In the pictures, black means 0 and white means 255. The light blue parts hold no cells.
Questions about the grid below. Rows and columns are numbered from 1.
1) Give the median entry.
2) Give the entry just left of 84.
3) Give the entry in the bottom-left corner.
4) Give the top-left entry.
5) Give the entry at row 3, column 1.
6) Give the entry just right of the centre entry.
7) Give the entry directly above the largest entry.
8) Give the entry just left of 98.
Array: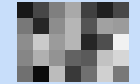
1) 127
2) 182
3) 112
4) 24
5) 141
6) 38
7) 155
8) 147
